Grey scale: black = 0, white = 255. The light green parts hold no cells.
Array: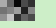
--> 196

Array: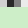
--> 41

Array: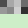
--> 136

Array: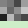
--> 185

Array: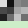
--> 111

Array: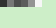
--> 119

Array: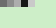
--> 141
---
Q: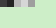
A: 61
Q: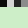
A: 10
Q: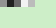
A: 147
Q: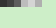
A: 50
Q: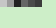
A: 198
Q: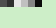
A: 78
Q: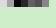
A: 219
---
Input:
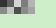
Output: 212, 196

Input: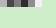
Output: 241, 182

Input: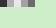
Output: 232, 177

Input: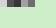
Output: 212, 161

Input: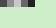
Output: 200, 144

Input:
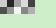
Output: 245, 217

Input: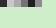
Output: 200, 170

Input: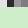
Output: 227, 153

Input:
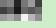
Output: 242, 182
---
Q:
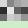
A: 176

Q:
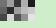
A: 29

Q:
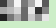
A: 90

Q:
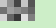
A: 85

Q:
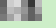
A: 188

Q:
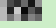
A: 144

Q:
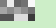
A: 249

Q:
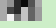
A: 169

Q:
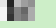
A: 145

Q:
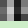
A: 121
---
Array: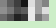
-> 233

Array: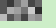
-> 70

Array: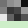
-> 99

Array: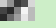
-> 158

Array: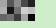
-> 62

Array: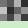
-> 72

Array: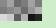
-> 177

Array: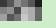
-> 199

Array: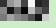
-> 80

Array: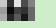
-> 88
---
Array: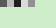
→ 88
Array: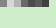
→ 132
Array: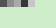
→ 83
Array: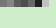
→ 118
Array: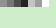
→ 145
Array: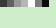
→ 57
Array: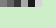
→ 127
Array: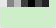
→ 232
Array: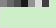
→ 133
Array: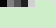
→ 5
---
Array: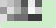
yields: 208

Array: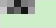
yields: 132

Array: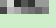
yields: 154

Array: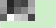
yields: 177

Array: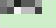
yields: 159

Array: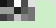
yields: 116
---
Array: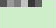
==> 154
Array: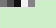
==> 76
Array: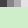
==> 134
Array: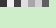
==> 239
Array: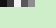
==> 60
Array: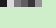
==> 218
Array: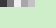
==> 127
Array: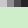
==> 142
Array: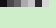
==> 73
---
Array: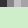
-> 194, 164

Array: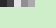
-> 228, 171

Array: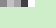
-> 252, 193

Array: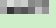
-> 220, 205

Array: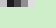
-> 222, 196

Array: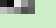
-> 233, 192

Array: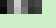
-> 205, 189
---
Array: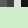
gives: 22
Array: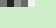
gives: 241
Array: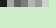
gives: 207
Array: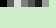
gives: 155
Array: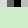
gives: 190
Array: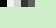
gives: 97
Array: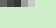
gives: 202
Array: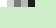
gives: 30
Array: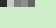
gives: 99
